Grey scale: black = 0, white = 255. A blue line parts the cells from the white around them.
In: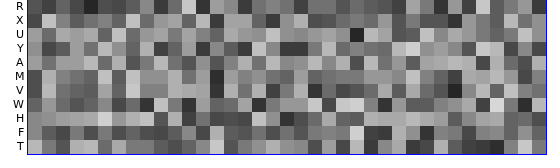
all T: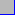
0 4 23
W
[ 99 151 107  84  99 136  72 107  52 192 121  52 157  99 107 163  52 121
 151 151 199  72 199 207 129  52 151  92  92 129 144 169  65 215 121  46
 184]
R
[ 84  65  99  72  38  78  72  92 136  59 107 199  52 157 136  59 113 129
 113  65 113 113  84 107  92  84  65 163 121  52 151  65 199  92 121 151
  59]
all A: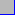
4 9 17 20 24 30
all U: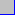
6 17 28 35

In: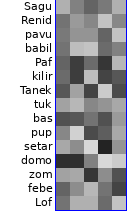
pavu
[121 148 148 100 195]
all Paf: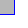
4

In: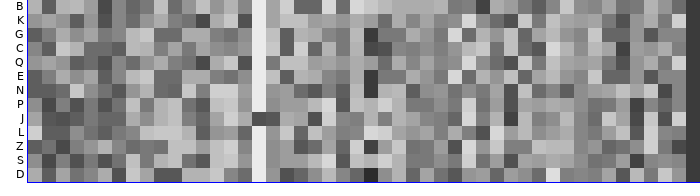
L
[207  94  94 142 114  94 121 134 192 199 199 179  94 149 157 102 235 149
 199 102 192 157 127 134 215 207 164 149 164 127 172 127  81 215 157 185
 142 157 172 134 121 157 192  87 207 134 127  59]
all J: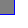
11 23 25 29 32 36
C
[134  94 199 179 108 108  94 185 179 127 164 121 164 142 134 149 235 199
  94 207 102 179 121 179  73  81 134 127 142 127 149 185 199 114 192 108
  87 215 179 142 185 164  66 157 149 172 127  59]
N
[ 94  94 108 199 142 114  87 149 179 108 102 199 127 207 207 157 235 149
 157 108  87 127  94 185  59 179 185  94 142 149 114 142 121 164  81 192
 108 134  94 142 157 164 192 164 199  73 134  59]

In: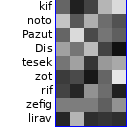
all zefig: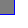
0 1 2
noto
[196  88 175 109  82]
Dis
[161 117 188  67  17]
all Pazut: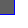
4
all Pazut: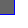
0

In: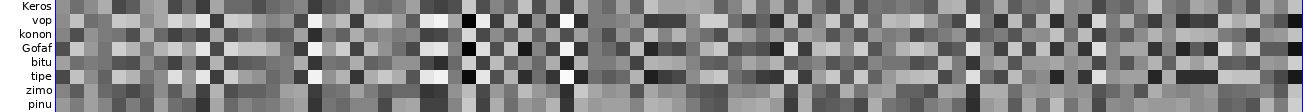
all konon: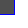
1 5 12 36 39 47 61
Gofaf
[ 79 200 153 117 206 179 124 179 206 166 230  73 214 193 193 173 117  60
 242 160 206  66 187 146 111  73 222 230 132   5 222  79 200  25 132  66
 242  53 124 105  73 187  38  85  73 117 179 200  79  92  79  38 222  60
 187 200 140 206  85 132 179 200 179  79  92 222 140  66 200  73 193  53
 153  53 222 132 166 166  53 132  38  92  46 214 153 206  92  92  19]
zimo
[132  92 160 105  92  73  98 140  92 146  66 179  79  98  98 111 160 166
  60 111 117 160 124  92 105 105  53  60 146 187  73 153 117 187 153 132
  46 200 166 146 153  85 166 140 146  98  85  79 140 132 140 179  73 166
 105  85 173 117 153 160  98  98  79 166 160  53 173 173 111 153 146 160
 140 146  85 105 132  85 173 140 132 140 153 105 111 117 132  92 193]
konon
[132  79 146 124 117  79 173 105  66  92  66 166  79 111 124  92  98 160
  46 124  98 173 124 140 124 132  66  73 111 214  73 140  92 173  98 166
  79 160 117  79 146 105 187 132 179 132 111  79 173 153 117 153  98 160
 146  85 132  85 146 124 132  79 105 124 146  73 105 124  85 146 140 193
 111 187  66 117  92 140 179 140 187 179 173 124 111  66 146 153 193]
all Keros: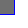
1 9 22 50 54 59 61 66 75 80
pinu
[153 124 160 132  85 124  92 160 111  98  53 166 105 132 117 124 146 160
  53 117 105 132 132  73 160 166  66  66 132 200  66 173 111 153 140 179
  53 173 153 160 160 132 179 173 153 124  92  85 160 166 173 153  60 173
  85  92 105  73 173 117 105  85 124 140 105  46 153 166  92 166 117 187
 117 153  73 140 132 160 153 153 160 140 146  98 105  85 179 124 206]

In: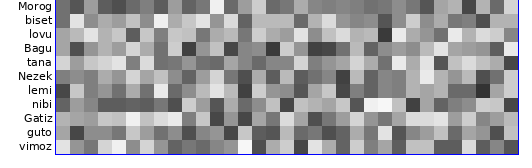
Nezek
[127 141 127 172 149 212 165 193 141  99 157 212 119  79 172  93 186  93
 113 134  65 186  99 134 127 179 234 179 149 186  79 113 205]
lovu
[165 186 227 179 199  93 199 127 199 193 119 172 186 119 205 172 157 227
 141 193 219 179 186  58 234 172 149 113 234 179 219 205 134]
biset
[113 227 141 172 157 193 141 240 172 199 227 149 219  99 186 186 186 106
 179 219 149 134 141  85 141 205 141 172 119 127  79 179 179]
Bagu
[165  79 149 179 157 212 172 113 205  65 149 193  71 134 141  58 205 149
  65  71 113 186  99 141 157 141 186 227 165 157 149  93 234]

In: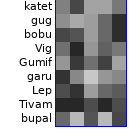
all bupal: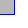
1 3
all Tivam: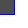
2 4
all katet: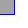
2 3
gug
[142 169 157 104  45]

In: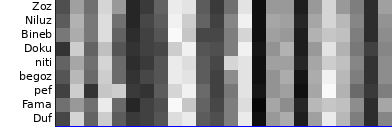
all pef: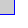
1 4
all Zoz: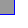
4 15 16 18 20
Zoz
[ 79 160 112 213 153  38  58  99 235 227  92  58 112 227  16 153 153  30
 153 213 153 126  45 160]

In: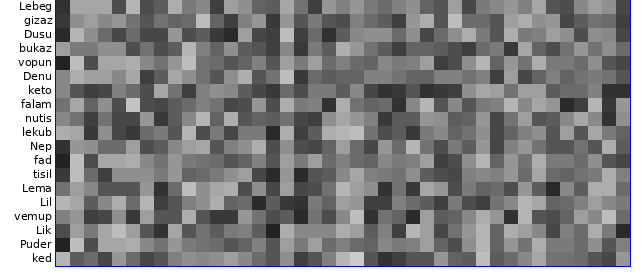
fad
[ 34 189  77 166 166 173 136 114 150 122 114 107  85  99 128  85 158 122
 158 107 128 107  99 136 122 128 158  63  77 143 181  99 150 114 173 122
 122 107 143  85  71]
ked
[181  93 107  71 150 107  71  85 128 143 136 143 158 136 107  85 143  63
  85 128 181 203  85  50  63  85  85 150  99  93 189  93 107 136 166 114
 114 107  85  71 150]
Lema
[114 158 136  85  85  85 150  50 107 189 143 166 173  77 143  71 158  71
  77 114 181 158 143  50 114  57 166 150  77 122  99 107  77 150  93  42
 136  93 173 173 107]
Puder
[ 34 189  77 166 166 173 136 114 150 122 114 107  85  99 128  85 158 122
 158 107 128 107  99 136 122 128 158  99  77 143 181  99 150 114 173 122
 122 107 143  85 128]
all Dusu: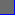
3 5 18 24 27
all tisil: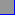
8 16 32

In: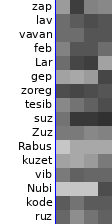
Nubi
[198 198 198  77]
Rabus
[198 168 168 168]
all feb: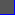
1 2
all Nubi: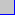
0 1 2
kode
[ 91 115  91  91]
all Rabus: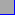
1 2 3
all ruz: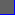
3

